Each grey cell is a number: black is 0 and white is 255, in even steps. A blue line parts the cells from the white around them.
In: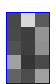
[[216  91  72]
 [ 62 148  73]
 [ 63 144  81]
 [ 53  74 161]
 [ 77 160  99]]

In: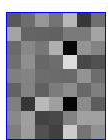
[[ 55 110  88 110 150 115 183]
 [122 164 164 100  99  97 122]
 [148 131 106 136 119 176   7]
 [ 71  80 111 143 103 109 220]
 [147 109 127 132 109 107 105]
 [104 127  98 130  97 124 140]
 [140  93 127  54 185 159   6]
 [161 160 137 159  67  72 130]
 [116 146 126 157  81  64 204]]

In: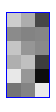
[[173  71 205]
 [131 134 139]
 [150 138 197]
 [192  62 175]
 [151  14 232]
 [132 234 117]]

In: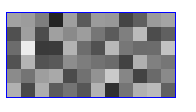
[[154 164 162 156 126  36 159  90 155 152  68  95]
 [ 76  96  80 159  76 160 138 157 118  91 127 187]
 [108 195 108 236  58  59 179 109  81 184 119 107]
 [128 118  82 180  83  89 141 125 114 107  66 176]
 [106 138 139 116 158 169  75 113 147 202 134  67]
 [187  97 177  73 174  92 116  86 179  48 117 177]]

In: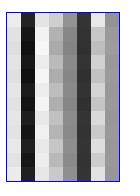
[[232 147 237  35 228 206 147  52]
 [199 154 226  22 242 178 135  51]
 [190 157 223  17 246 170 132  49]
 [209 153 228  24 237 186 138  52]
 [194 155 224  16 246 173 134  48]
 [212 153 230  27 237 189 138  51]
 [197 154 226  20 244 175 134  48]
 [218 151 230  30 233 193 140  53]
 [202 154 227  21 241 180 137  51]
 [222 152 233  31 233 198 142  53]
 [205 153 227  23 238 185 138  51]
 [226 151 236  32 231 201 143  53]]

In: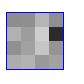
[[181 143 142 143]
 [206  43 177 157]
 [198 148 144 162]
 [153 162 173 179]]

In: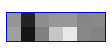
[[134 136 149  36 142 151 152]
 [135 131 159  22 128 198 232]]

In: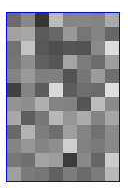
[[131 170 107 137  54 187 133 134]
 [132 103 161 167  91 103 153 117]
 [138 221 114 195  87  78  85  83]
 [108 159 118 142  97  87 164 124]
 [155 111 132 153 127 128  83 118]
 [107 223  65 131  93 217  93 110]
 [188 139 147 142 176 131 130  85]
 [132 166 168  94 120 183 150 172]
 [113 138 104 178 126 110 158 132]
 [122 136 132 150 132 142 206 129]
 [102 203 120 112 163 157  59 137]
 [124 184 159 123 118  97 125 107]]

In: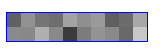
[[108 168  97 146 117 110 163 143 154  95]
 [104 199 138 136 175 137  59 124 147 137]]
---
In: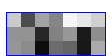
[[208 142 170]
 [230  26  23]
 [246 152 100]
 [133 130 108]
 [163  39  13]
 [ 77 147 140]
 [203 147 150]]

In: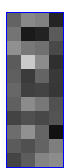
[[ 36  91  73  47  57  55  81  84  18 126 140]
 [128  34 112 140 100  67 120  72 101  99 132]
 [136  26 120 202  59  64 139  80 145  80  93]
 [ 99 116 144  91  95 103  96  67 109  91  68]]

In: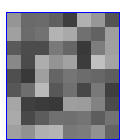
[[ 84 158 160 164  94  63  75 115 100]
 [151  98 125 192 103 121 130  93 145]
 [177 112  57  60 108  71 156 116 124]
 [ 62 169 102 162 117 112 158 111 120]
 [ 96 179 121 148 101  88  56 112 180]
 [107 114  76 173 159 186  59  92 176]
 [106 107  76  75  57 110  63  73 145]
 [149 160  90 136  79  87 166 170 160]]

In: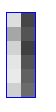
[[ 70  84  63  83  97 107]
 [222 166 210 229 234 208]]

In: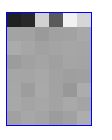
[[214 168 165 164 160 172 164 173]
 [242 162 166 165 159 152 169 161]
 [ 90 161 164 160 162 162 163 156]
 [209 154 161 164 168 169 167 164]
 [ 40 162 166 161 165 157 164 167]
 [ 32 163 171 156 166 167 168 161]]

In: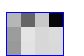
[[  6 219 217]
 [200 215 215]
 [101 228 226]
 [182 156 153]]
